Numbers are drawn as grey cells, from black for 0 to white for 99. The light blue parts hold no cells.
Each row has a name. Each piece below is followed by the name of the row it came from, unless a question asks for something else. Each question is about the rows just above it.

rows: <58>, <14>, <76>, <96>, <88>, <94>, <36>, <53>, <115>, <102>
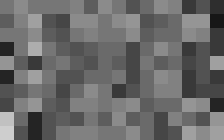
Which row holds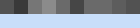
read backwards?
<96>
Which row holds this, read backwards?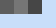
<88>
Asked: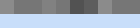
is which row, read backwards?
<76>

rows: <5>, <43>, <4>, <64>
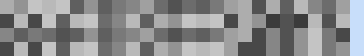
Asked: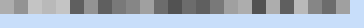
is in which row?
<5>
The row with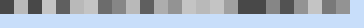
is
<64>
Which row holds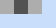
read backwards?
<5>
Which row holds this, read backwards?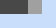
<64>

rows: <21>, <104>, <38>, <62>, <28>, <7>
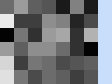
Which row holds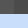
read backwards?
<28>
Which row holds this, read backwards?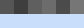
<7>
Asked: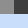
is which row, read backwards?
<104>
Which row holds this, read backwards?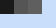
<21>

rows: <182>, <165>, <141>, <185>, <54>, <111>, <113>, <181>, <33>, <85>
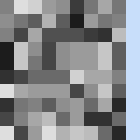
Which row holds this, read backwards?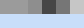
<54>
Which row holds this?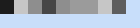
<185>
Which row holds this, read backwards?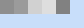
<182>
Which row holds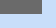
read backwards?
<111>

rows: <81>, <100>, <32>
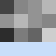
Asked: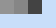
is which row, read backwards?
<81>
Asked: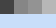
<81>
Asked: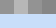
<100>

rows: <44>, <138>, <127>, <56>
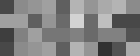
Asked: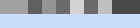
<138>
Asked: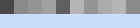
<44>

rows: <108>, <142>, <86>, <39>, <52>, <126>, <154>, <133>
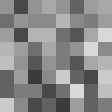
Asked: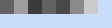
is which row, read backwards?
<133>
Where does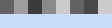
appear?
<126>
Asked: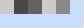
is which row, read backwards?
<126>

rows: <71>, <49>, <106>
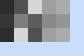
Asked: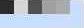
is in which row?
<106>
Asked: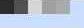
<71>
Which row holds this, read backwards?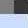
<49>
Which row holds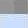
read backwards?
<49>
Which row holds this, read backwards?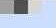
<106>

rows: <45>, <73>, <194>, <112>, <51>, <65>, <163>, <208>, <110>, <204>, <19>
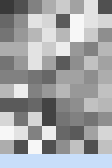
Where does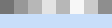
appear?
<194>
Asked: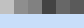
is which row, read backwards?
<208>

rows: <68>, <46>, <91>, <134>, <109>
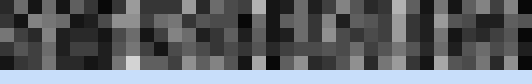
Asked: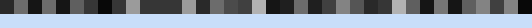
<68>
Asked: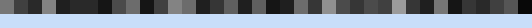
<91>

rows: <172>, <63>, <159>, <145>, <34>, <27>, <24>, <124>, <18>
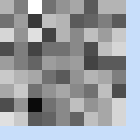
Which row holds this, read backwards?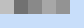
<24>
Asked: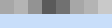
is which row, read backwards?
<27>

